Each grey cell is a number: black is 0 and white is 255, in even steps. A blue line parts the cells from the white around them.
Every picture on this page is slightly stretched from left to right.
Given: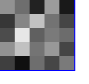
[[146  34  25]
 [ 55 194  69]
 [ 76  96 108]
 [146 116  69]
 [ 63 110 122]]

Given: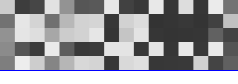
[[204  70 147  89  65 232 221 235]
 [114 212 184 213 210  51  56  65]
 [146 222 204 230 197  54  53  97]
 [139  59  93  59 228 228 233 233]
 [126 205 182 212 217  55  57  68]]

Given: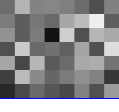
[[109 131 127  78]
 [123 118 167 238]
 [146 123 207 182]
 [ 80 105  97  80]
 [166 183 107 173]
 [ 64 138 123 130]
 [ 40 106  72  80]]

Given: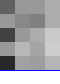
[[ 97 153]
 [153 128]
 [ 65 172]
 [153 165]
 [ 40 158]]

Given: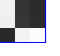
[[241  43]
 [239  45]
 [ 40 252]]

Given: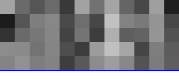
[[163  86  57 114 101 159]
 [ 28 126  74  71 130 148]
 [ 50 119  67  61  94 149]
 [140 115  78 156 165 126]
 [132 125  62 140 135 124]]
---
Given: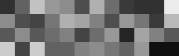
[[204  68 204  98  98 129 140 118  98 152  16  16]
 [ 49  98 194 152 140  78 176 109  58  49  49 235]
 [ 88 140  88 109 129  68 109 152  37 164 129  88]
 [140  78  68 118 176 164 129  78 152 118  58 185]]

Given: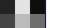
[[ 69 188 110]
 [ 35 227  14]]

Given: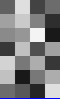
[[138 150 244  25]
 [211 120 173  55]
 [161 202 129  46]
 [193  25 120 173]
 [ 55 193  79 161]
 [ 97 223  67 108]
 [108  88  36 223]]

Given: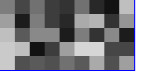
[[191  90 137 137  28 125  51 137  28]
 [159  28 125  61  40 170 180  51 149]
 [125  70 113  61  51 113  40  18 191]
 [202  80  90  80 113  90 170  80 159]
 [202 191  18  61 159 214 214  70  70]]

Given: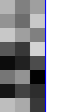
[[ 88  56 211]
 [147 109 200]
 [181 128 159]
 [200 159 128]
 [ 12  33  76]
 [190 170  56]
 [ 21  66  45]
 [118 147   2]]

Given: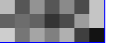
[[206 118 165 128 176  63  19]
 [188  86 147  86 138  75 197]
 [ 98 109  98  52  75 156 197]]

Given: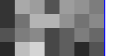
[[ 41 190 212  71  94  41  83]
 [ 52 115 180 180 146 115 137]
 [ 52 169 157  83 157 146 125]
 [ 83 125 137  71  94 125 104]]

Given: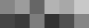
[[ 69  59 125  50  80 134]
 [134 156 102 179 168 200]]
